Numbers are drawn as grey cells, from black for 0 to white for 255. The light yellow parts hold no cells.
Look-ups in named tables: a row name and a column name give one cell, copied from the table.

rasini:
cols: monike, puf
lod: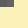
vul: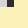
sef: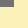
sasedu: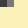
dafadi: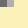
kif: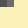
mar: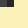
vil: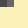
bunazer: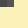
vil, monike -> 74
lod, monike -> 93
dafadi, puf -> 176
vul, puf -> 45
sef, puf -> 114
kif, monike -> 82
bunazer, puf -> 84
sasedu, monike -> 61
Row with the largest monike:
vul

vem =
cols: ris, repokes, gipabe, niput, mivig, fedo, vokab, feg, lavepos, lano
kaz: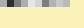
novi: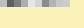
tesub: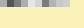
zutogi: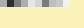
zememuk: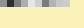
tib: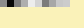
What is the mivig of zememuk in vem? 230
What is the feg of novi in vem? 179
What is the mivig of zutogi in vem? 230
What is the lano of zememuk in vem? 204
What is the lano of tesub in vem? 207
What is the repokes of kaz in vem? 46
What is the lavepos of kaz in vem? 200
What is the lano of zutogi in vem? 242
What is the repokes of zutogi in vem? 46

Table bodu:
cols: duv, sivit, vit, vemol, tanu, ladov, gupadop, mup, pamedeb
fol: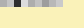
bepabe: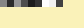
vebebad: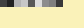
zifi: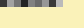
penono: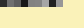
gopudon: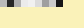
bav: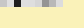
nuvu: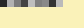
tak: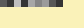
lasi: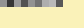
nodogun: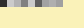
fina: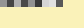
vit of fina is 177
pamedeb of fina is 88
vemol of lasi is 82
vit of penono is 94
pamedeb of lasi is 88
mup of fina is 224
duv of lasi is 147
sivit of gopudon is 39
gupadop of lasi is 174
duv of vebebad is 65
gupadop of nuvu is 137
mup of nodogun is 175
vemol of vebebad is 199
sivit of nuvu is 177
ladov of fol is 193
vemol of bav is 223
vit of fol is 46
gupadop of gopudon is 159
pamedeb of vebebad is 56

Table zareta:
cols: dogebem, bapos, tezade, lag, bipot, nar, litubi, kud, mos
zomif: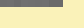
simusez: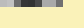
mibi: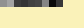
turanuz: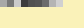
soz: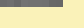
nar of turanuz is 85
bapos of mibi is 164
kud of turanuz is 180
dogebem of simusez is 188
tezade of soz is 104
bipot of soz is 113
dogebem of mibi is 145
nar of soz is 113
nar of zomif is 111
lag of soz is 115
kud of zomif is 106
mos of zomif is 106
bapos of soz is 111
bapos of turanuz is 120
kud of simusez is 169

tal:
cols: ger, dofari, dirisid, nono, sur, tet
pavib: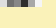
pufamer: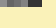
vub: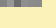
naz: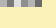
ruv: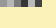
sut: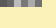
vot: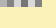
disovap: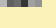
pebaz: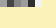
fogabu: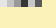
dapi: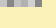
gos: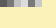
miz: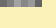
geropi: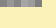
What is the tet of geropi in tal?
126
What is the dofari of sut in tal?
104
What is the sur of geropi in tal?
155
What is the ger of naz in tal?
180
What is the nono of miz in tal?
135
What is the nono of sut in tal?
120
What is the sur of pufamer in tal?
52
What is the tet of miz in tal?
100
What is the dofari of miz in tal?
128
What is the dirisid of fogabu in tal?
153
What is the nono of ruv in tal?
53

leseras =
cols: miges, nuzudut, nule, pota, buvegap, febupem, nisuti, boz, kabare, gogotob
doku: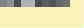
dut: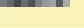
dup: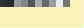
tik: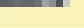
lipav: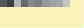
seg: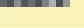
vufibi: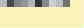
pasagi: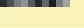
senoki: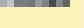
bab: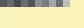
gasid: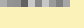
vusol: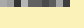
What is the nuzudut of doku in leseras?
143
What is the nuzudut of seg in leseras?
81
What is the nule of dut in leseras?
72
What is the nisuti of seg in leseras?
128
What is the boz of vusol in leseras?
93
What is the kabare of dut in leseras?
92
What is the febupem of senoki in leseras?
152
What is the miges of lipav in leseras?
86
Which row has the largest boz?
vufibi

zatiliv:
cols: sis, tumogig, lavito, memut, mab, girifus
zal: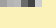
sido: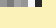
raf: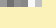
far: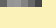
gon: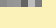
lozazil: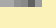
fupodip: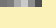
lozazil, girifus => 157
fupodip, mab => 141
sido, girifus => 42
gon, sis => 139
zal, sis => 161
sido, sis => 150
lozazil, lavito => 145
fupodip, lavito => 171
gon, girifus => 124
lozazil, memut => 137
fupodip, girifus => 79
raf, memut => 136
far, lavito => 152
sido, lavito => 164
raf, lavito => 144
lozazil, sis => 169
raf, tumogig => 113
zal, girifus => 206
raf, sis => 154

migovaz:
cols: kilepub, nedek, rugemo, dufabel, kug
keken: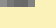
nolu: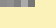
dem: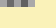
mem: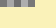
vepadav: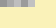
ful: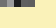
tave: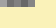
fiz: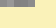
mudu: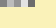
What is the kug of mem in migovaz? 120
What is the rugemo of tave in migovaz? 129
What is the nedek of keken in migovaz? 119
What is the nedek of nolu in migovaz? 145
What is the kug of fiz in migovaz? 140
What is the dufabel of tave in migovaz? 104
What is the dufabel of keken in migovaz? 105
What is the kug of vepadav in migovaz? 193
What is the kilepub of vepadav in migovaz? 150
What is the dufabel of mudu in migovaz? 227
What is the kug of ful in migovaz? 94
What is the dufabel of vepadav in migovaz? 155
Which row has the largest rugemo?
vepadav

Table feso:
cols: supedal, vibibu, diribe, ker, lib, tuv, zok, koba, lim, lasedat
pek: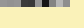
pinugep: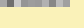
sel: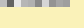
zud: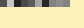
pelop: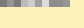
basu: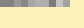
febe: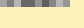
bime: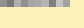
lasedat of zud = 131
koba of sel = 147
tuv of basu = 176
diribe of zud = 35
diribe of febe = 181
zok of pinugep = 177
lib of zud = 92
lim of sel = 165
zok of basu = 174
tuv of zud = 166

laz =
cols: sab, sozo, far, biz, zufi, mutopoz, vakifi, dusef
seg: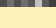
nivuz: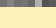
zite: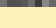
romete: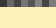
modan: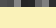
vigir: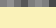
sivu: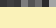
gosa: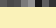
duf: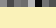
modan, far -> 134
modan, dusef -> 47
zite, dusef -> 104
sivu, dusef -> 165
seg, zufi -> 88
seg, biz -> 110
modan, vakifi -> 128
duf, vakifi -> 115
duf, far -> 119
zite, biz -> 88
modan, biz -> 37
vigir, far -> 114
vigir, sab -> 129
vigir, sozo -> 145
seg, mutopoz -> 193
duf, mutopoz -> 11
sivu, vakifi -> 43
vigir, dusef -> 73

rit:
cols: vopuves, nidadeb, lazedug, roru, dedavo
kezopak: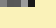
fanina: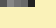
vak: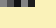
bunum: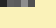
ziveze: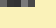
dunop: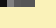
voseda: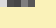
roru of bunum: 142
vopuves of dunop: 16
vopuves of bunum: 37
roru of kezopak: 156
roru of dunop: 86
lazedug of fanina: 115
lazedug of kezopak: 89
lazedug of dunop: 90
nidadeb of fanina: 135
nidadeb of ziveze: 54
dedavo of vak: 29
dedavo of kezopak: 25
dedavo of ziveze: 72
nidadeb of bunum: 97
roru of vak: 132
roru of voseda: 127
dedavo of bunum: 80

